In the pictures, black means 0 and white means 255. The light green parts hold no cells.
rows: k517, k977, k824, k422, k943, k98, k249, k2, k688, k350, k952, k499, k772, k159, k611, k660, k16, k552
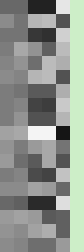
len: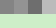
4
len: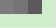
3
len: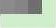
3
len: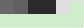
5

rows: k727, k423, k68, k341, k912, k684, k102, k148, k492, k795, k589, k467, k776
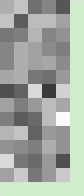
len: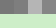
4
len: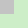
1

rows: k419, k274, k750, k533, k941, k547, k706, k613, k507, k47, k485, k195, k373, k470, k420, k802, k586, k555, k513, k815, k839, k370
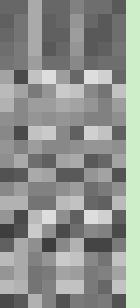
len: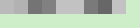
9
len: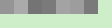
7
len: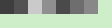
7
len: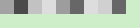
9
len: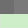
2
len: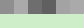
6

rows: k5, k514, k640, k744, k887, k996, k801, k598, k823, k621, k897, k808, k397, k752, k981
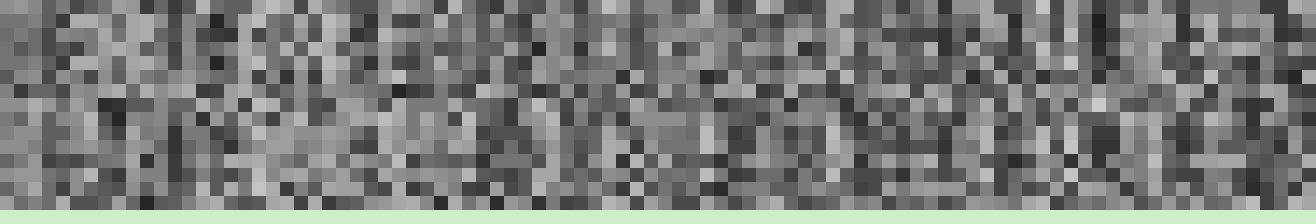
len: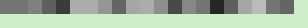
21
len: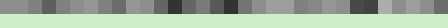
32

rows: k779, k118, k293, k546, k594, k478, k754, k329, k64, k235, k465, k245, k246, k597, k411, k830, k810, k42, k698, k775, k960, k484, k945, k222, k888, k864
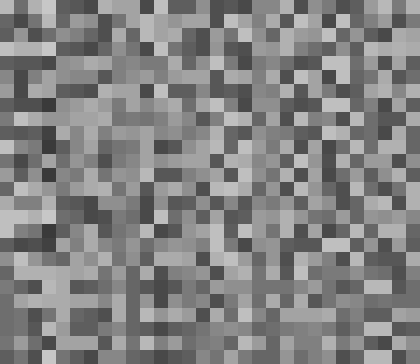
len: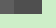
3
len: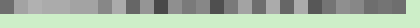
29
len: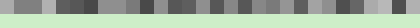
30
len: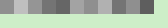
11
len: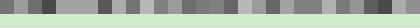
30
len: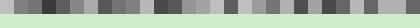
30

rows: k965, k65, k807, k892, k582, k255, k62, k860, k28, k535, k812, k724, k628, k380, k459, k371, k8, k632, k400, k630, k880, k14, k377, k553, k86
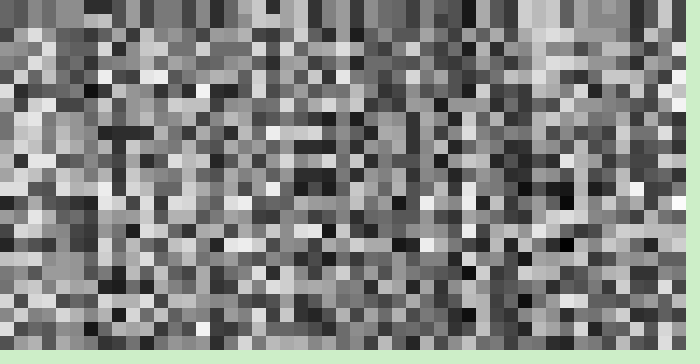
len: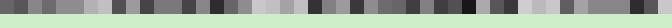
48
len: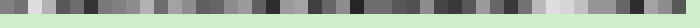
49
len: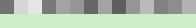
14
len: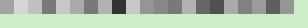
21
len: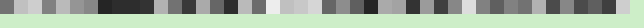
45
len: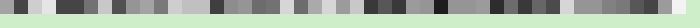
49

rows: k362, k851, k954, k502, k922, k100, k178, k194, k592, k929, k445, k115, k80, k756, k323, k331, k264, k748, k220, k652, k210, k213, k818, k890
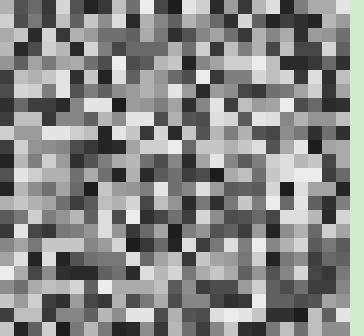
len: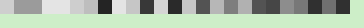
25
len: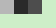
3
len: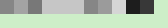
11
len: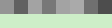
8

